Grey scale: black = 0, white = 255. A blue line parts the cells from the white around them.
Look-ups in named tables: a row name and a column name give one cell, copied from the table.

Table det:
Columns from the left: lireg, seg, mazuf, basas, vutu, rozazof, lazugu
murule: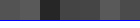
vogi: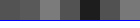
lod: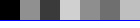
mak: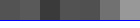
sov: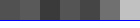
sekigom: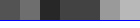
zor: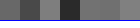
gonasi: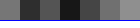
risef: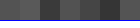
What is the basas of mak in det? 82
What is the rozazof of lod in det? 111
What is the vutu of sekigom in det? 66
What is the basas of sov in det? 84
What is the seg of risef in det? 89
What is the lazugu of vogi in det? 120
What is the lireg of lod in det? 0
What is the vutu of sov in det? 69
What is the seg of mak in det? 89
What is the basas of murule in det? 68
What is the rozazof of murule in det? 89
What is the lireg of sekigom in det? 83

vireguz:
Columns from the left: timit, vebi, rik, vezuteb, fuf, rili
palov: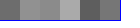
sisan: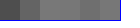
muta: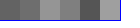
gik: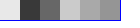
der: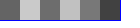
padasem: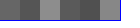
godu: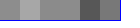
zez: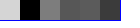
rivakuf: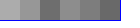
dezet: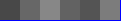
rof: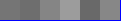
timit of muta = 99
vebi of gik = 57
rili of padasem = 135
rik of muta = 149
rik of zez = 125
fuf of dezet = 84
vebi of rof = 110
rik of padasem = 141
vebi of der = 202
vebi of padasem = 85
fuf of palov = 94
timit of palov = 109
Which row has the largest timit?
gik

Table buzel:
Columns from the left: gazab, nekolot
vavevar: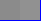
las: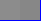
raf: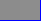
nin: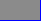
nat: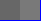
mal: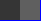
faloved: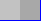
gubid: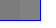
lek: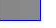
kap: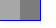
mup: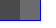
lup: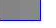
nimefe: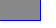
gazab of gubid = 124
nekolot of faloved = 168
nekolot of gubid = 130
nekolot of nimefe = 136
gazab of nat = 103
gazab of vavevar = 139
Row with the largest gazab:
faloved

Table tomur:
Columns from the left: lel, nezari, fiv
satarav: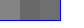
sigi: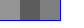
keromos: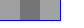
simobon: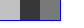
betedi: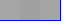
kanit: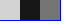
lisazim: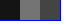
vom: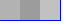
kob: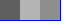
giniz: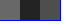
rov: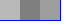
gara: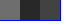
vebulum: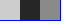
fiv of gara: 66
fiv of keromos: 162
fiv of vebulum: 138
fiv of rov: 158
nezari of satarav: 105
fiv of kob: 142
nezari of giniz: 35
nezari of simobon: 55
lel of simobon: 193
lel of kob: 95
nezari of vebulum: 38
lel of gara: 110
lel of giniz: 104
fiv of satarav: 111
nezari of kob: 180
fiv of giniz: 78

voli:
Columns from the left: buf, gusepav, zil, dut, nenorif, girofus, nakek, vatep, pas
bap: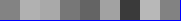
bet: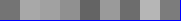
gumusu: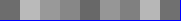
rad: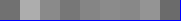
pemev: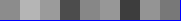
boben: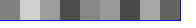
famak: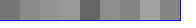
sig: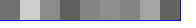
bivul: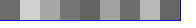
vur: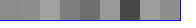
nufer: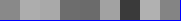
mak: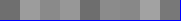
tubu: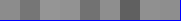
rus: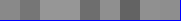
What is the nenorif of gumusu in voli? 104
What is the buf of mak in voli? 111
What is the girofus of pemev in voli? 151
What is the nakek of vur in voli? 72
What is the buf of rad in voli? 113
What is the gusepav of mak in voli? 156
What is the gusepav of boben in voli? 208
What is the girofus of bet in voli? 154
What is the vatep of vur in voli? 156
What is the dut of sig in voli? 95
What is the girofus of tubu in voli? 142
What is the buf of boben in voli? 129
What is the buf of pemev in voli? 140
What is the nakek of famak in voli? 132
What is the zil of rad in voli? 138
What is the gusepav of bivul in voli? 208
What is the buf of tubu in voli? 140

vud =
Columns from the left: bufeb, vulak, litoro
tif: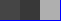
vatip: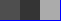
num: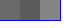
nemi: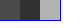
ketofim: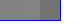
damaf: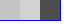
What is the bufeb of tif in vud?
69
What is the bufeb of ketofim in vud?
130
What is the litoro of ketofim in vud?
115
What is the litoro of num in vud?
132
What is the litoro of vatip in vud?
171
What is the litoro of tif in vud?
175
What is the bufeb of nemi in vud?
74
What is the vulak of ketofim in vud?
131
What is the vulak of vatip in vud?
52
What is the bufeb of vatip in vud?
78
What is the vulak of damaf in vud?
210
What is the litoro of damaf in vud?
78

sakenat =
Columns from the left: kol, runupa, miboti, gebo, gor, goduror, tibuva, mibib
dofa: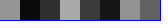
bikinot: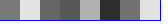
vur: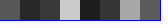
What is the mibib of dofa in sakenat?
98
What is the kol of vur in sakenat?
87
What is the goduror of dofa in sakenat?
22
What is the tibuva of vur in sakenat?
167
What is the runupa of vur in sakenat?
39
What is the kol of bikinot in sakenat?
120
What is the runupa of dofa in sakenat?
10
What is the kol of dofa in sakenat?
149
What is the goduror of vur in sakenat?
53
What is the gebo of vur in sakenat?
203
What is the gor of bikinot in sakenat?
177
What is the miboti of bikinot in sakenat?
102
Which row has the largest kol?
dofa

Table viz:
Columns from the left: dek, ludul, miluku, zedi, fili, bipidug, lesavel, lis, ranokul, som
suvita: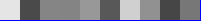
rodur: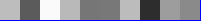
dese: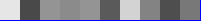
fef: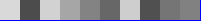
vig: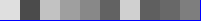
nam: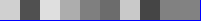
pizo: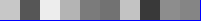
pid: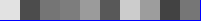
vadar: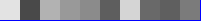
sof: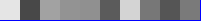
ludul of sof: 72
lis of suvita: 145
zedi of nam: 173
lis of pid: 157
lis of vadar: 105
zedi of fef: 166
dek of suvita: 229
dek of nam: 208
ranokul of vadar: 95
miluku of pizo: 237
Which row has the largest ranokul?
rodur

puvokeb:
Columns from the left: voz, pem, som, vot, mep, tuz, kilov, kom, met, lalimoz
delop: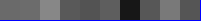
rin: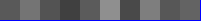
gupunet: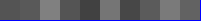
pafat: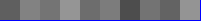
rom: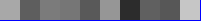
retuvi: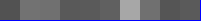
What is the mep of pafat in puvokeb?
109
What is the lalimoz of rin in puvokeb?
99
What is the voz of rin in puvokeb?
89
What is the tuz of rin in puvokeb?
143
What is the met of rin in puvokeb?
87
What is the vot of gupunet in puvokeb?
84
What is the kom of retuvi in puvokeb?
112
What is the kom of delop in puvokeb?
87
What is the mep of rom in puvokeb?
89
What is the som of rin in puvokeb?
83
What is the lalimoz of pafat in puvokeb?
148
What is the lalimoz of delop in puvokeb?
85
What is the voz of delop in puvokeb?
106
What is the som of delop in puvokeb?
135
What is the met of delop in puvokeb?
121
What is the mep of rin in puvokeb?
91
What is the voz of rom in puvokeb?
168

